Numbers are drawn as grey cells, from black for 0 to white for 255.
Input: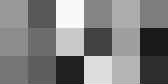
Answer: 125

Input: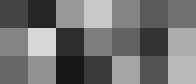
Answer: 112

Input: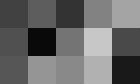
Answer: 164

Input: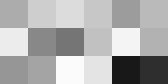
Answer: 186

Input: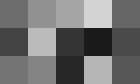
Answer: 102

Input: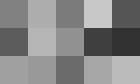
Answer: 86

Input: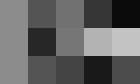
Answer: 11

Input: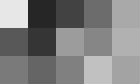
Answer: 169
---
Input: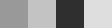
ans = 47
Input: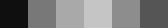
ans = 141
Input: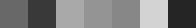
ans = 211
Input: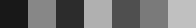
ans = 122
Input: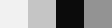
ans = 11
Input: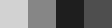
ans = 30
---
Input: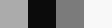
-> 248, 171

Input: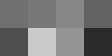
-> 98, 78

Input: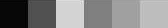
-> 189, 7

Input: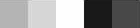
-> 72, 179

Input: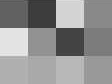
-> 137, 176

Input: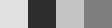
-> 126, 225

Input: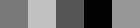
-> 151, 121

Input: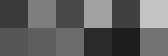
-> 195, 86
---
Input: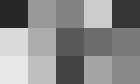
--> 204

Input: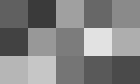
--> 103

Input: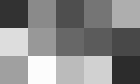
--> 117

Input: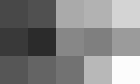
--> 178

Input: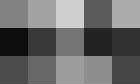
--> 90

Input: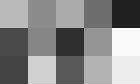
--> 110

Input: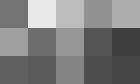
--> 145
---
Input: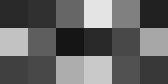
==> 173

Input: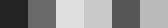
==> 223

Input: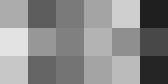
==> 115

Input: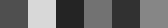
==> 36

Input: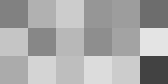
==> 190

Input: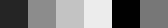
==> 195

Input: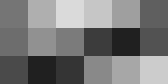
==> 52
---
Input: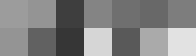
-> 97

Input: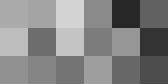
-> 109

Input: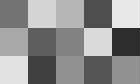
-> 93

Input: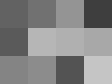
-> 182

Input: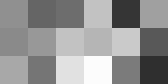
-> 152

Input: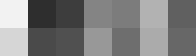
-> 74

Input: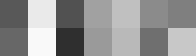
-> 249

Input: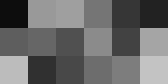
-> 102

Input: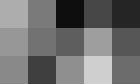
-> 114
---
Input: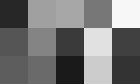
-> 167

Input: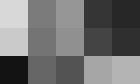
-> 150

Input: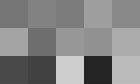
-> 124

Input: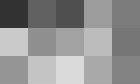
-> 79

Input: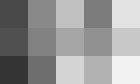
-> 192

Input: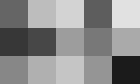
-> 211
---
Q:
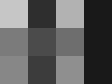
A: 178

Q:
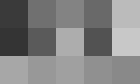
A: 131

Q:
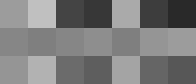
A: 68

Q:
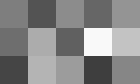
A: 140

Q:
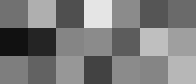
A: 79

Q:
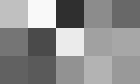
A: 47

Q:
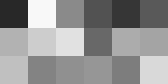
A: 138

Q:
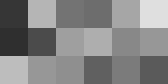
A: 115

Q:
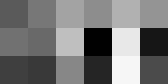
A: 163

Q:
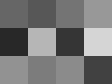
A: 116
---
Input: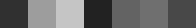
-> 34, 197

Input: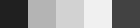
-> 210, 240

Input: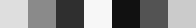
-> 247, 247

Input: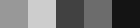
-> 65, 205

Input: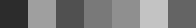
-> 121, 195

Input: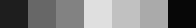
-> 223, 223

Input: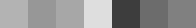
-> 222, 222

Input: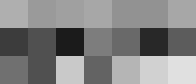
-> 125, 224
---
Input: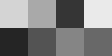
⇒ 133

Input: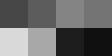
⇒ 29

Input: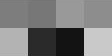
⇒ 19

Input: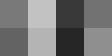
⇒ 38

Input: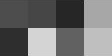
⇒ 97

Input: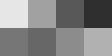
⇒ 140

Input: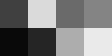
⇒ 173
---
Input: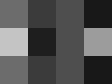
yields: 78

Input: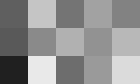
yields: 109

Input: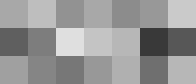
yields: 119

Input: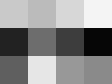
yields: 152

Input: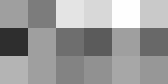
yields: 131

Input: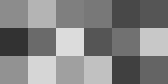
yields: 160

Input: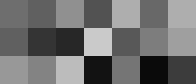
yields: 188
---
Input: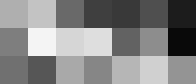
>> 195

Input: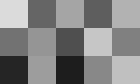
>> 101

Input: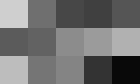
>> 111

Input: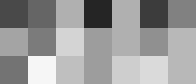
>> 101

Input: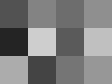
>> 131

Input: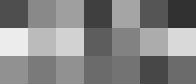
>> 137
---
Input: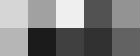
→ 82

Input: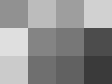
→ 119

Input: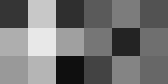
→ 35

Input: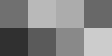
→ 172

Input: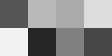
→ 170

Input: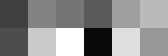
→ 159

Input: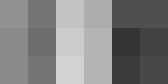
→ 53

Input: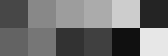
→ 205

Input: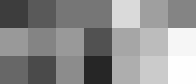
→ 188
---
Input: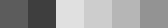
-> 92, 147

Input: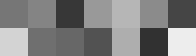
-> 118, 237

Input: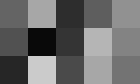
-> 100, 115

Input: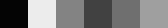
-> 4, 159

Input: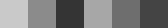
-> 201, 68

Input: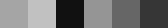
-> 165, 54

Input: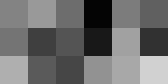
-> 131, 209

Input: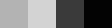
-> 179, 3
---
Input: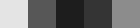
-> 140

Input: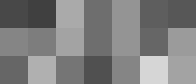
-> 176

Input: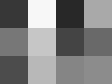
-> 198

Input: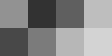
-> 190

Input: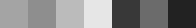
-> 187

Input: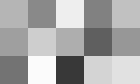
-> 238

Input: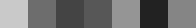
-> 149

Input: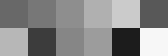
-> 203

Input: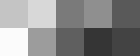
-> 216

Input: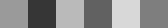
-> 186
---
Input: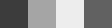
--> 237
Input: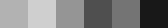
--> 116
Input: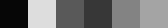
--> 131
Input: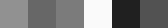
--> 32
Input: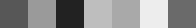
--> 237
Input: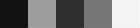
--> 118
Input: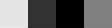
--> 0
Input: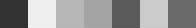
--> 203
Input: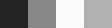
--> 251
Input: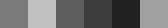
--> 33
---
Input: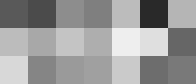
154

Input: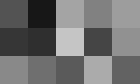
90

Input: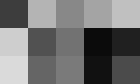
122

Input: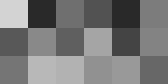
178

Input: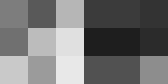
232

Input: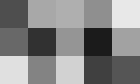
210

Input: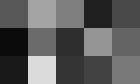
52

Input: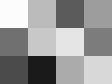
171
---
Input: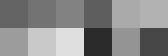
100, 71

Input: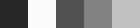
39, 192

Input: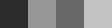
44, 195

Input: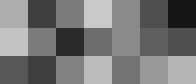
173, 180

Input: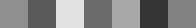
143, 130

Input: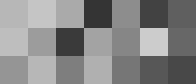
183, 72

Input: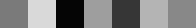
122, 136

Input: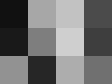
17, 112

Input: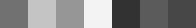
113, 71

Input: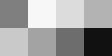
127, 17
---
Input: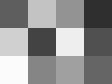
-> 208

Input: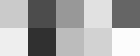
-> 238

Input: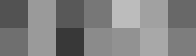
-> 111

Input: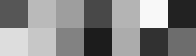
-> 221

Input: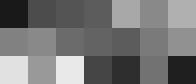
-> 129

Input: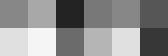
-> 224

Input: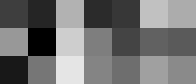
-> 152
